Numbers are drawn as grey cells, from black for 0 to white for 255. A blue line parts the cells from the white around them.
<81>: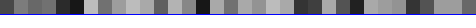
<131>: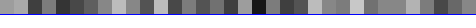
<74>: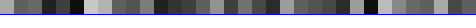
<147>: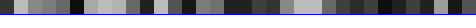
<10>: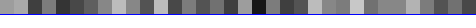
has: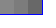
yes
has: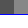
no
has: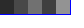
no
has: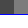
yes

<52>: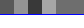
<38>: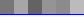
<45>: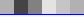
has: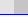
yes
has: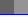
yes

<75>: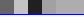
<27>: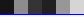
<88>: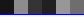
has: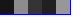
yes
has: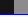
yes
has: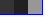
yes
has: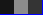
yes
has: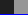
yes
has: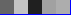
yes
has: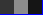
no

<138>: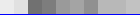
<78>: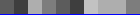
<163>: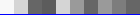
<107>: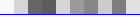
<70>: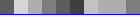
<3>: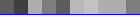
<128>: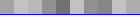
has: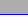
yes
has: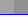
yes
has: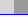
yes
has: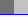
yes
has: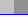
yes
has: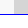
yes

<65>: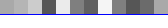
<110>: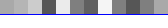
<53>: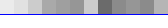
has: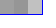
no
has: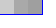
yes
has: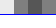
no

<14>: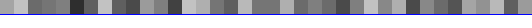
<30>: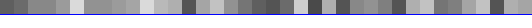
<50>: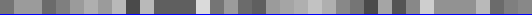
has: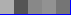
no
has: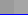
yes

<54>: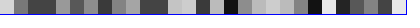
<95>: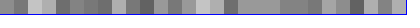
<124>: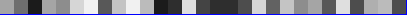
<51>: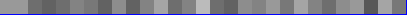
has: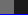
yes
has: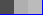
yes
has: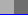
yes
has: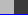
no

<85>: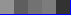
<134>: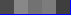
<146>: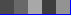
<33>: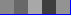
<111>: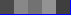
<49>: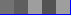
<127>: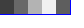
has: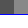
no
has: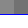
yes
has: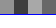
no
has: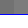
yes

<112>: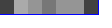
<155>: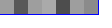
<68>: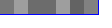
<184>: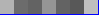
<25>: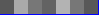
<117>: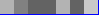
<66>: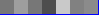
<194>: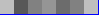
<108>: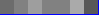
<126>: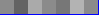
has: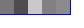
yes
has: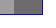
yes

